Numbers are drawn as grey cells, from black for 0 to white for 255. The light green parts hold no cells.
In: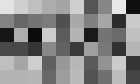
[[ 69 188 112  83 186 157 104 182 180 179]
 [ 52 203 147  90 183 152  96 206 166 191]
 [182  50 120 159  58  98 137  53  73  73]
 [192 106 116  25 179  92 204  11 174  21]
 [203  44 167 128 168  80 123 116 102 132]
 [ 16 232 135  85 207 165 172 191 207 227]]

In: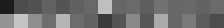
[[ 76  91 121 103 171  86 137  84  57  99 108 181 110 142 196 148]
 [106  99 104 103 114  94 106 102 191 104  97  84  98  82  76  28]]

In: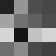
[[ 64  73 138 111]
 [212 194  20 214]
 [ 76  97 113 163]
 [ 70  78 150  34]]

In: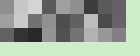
[[128 152 178 115  81 148  40  51  98]
 [100  75 189  97  78 144 114 202 159]
 [ 98  90  60 143 159  90 212 198 142]]

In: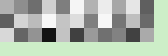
[[170  65 130 112 154  64 195  19 147 101 216]
 [106 191 117 247 127 221 196 247 187 212  94]
 [ 95 230 167 236 178 245 126 208 110 142 177]]

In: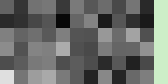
[[126 105  37 136  36  91 122 169 157 117 223]
 [ 73  33  88  42  77  92  78 126 121  92  77]
 [146 102 101 124  73  80 172 128 132  82 140]
 [ 80 163 108 152  82  84 127  89 111 100 128]
 [ 26  47  86  26 131 102   8  85  71  49  42]
 [ 41 117  73 108  87 122  57 119 114  53  99]]
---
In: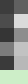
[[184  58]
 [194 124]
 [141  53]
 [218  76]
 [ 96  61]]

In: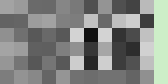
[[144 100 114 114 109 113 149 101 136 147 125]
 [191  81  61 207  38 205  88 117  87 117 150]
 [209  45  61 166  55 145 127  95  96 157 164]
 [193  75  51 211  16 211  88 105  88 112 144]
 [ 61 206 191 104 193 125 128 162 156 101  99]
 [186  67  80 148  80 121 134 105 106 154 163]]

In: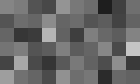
[[ 98 104  43 119 110 145  75 101 113 158]
 [ 57 142  77  98 121  89  53  74 168  68]
 [197  74 135 101  92 128  93  84 126 116]
 [131  93 104 127  62  98 181  59  54 101]
 [ 99  67  93  84 108 101 140 102 109  84]
 [111  64  30 109 120 148  72  83 124 133]]

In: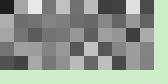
[[130 156  74 190 104 187 144 119 168  67  81]
 [131 157 134  87 194  87 152 131 157 159 116]
 [171  62 149 160  95 150 119 115  91 116 165]
 [100 151 101 136 104 109 126 131 115 110 174]
 [ 75 223  66  62 187 113 192 119 233 167  31]]

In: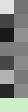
[[137  38]
 [121 178]
 [138  70]
 [126 125]
 [144  24]
 [123  68]
 [114 225]]

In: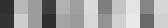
[[208 105 233 207 147 216 156 166  46 156 205  52]
 [214 132 228 196 127 218 160 177  61 157 184  47]]

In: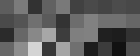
[[ 79  17  60  28 112 165  55 212 141 103]
 [ 50  29  32 129 127  61 167 136 103  43]
 [102 113 113 129 109  51  90 112  84  74]
 [ 72  76  68  74  65 121  97  50 123  93]]

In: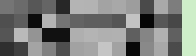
[[ 75 168 137   8 162 197 166 162  78 129 164  63  47]
 [ 96 177 133  95 177 176 180 175  17  17 148 186  85]
 [ 71  87   6 195  85  94  94  99 116 180  12  93  79]
 [125 169  74 157 168 163 179 180  39 101  87 107 117]]

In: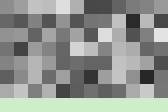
[[119 201 170 109  95 112  93  68 177 126 196 170]
 [117  39 144 196 158  52  95 159 108 182 138  95]
 [ 79 162 185 194 100 100 109 100 154 181 149 131]
 [114 102 172 183 132 189 212 102 131 155  67 116]
 [227 128  81 173 221  87 163 120 165  99 151 146]
 [ 71 186  42 192 119 116  84 147  84 130  87 103]
 [153 131 123  99  73  72 176 222 189 194 158 141]]
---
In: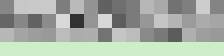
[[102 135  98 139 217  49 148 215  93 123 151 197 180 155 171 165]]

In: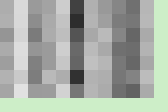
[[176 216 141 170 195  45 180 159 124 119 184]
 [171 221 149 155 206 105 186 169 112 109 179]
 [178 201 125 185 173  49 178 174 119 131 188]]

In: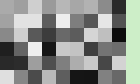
[[162 226 226  93 238 126  87 230  82]
 [ 31 100 238  22 201 195  63 116 109]
 [223 134  75 185  94  21  20 129 104]]

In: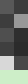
[[ 61 152]
 [ 63  43]]

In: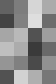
[[ 67 129 222 108]
 [191 172  58 105]
 [ 82 210 175 119]]

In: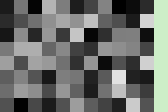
[[ 43  78 112 144 167 146 191  97  78  27 211]
 [121 173 174 102 136  65  48 150 142 132  69]
 [ 94 131  84  24 126 118  34  90 225  33  25]
 [ 81   1  72  27  81 157  93  66  32 203  83]]

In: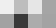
[[162  57 172 163]]

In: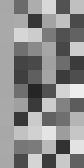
[[169 171  54 163 193  74]
 [168 112 138 166  71 205]
 [168  63  95 164  59  78]
 [169 160  58 204 130  92]
 [168 194 209 228 157 198]
 [168  74 213  60 201  97]]
